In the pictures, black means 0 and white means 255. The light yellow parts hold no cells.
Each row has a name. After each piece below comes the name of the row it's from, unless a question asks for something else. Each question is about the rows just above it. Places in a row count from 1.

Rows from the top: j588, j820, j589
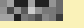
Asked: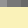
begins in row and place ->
j820, 6
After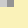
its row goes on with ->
[120 120 105]
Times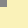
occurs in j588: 1
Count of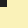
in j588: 4
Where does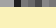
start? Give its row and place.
j589, 1
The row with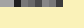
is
j589
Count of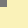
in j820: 2

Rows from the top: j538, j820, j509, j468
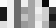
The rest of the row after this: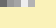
[57]
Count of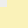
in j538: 2
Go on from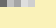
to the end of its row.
[25]
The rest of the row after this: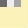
[222  10 250]

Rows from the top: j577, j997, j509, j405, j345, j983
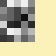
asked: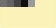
j509
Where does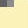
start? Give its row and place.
j983, 4
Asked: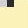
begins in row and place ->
j405, 1

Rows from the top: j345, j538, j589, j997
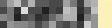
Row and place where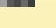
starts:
j997, 8
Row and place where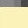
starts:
j997, 3
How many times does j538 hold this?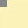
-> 0
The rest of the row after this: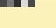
[ 73  33  73  60 191 177  48  89 191]
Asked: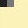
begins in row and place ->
j589, 12
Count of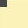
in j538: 4

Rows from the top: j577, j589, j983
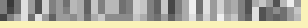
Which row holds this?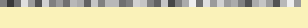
j577
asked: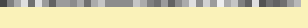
j983
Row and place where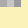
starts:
j577, 37
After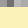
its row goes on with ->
[ 98 197 128 184 184 112 128 209 197 128  98 197  70 128 171 238 112 223
 155 209 155 171 128  82 171 197 155  82 184 238 155]
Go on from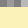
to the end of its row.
[171  98 197 128 184 184 112 128 209 197 128  98 197  70 128 171 238 112
 223 155 209 155 171 128  82 223  82 112 140 112 155 197]

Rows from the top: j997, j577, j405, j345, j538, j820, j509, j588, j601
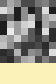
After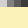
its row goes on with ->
[103  43]
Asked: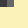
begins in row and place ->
j820, 6
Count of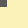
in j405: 0
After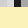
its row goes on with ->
[127]
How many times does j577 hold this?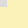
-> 2

